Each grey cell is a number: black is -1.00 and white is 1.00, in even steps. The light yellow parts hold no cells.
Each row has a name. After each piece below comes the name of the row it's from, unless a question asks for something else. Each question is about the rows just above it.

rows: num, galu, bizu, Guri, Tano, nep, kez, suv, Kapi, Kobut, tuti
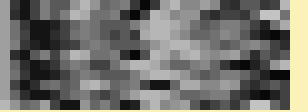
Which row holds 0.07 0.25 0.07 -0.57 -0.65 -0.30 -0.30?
num
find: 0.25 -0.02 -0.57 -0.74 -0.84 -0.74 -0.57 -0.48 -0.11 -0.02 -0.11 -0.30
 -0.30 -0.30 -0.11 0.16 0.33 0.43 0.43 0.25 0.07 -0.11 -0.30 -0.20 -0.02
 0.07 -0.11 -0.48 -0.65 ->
Tano
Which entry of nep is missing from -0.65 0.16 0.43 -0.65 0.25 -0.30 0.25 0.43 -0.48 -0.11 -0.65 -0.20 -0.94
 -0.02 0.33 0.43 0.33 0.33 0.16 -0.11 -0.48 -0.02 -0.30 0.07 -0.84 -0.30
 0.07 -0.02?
-0.38
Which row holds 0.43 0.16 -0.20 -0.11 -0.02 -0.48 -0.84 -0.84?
Kapi

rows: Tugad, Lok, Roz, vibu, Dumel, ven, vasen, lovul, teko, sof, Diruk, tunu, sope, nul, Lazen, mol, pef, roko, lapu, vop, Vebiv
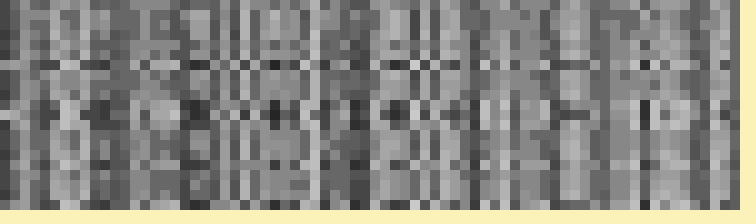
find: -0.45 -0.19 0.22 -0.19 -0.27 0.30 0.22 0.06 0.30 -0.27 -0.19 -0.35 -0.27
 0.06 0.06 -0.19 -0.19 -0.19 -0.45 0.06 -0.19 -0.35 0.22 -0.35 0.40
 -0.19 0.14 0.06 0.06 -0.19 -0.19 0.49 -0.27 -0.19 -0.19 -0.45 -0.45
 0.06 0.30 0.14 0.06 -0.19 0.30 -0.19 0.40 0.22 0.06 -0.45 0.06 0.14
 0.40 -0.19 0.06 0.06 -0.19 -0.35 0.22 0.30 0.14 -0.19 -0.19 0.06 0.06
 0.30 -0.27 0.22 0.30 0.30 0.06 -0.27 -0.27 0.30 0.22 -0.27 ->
lapu
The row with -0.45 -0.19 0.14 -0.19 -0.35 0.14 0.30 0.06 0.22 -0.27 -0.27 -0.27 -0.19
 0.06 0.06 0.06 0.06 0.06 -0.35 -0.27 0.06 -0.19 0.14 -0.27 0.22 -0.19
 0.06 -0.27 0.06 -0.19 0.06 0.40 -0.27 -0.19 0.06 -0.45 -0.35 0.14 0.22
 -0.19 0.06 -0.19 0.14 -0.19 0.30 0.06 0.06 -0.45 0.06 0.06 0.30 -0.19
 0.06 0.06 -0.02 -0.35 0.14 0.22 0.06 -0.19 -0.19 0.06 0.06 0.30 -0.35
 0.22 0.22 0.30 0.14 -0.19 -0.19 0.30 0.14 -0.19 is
Dumel
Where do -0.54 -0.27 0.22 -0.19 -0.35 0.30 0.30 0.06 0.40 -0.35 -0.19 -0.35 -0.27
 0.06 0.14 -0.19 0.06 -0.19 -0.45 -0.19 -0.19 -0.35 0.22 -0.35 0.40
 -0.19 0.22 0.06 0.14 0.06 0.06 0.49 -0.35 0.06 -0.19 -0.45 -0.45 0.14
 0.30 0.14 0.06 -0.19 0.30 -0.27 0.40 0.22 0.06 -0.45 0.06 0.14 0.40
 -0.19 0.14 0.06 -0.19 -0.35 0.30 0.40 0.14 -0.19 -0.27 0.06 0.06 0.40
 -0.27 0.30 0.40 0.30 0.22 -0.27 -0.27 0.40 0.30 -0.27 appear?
vop
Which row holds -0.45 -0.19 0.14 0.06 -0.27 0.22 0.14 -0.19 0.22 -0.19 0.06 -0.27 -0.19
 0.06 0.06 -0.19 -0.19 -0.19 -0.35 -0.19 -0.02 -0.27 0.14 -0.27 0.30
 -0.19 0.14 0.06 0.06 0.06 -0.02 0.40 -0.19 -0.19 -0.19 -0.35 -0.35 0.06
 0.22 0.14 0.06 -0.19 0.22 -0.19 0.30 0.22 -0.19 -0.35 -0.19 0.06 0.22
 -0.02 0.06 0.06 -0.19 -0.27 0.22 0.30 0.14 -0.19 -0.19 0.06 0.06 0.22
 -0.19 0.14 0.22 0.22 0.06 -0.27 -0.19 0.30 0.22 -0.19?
roko
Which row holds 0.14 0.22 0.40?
Vebiv
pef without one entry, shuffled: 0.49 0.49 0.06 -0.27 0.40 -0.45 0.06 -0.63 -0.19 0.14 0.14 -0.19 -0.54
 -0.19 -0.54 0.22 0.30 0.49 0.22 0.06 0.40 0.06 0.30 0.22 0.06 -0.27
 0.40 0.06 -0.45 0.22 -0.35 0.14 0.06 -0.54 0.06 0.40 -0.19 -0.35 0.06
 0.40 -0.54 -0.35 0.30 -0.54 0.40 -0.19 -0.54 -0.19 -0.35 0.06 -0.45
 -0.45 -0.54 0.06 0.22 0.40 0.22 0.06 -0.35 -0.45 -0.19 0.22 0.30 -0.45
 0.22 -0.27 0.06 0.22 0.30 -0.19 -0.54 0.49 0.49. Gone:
-0.10

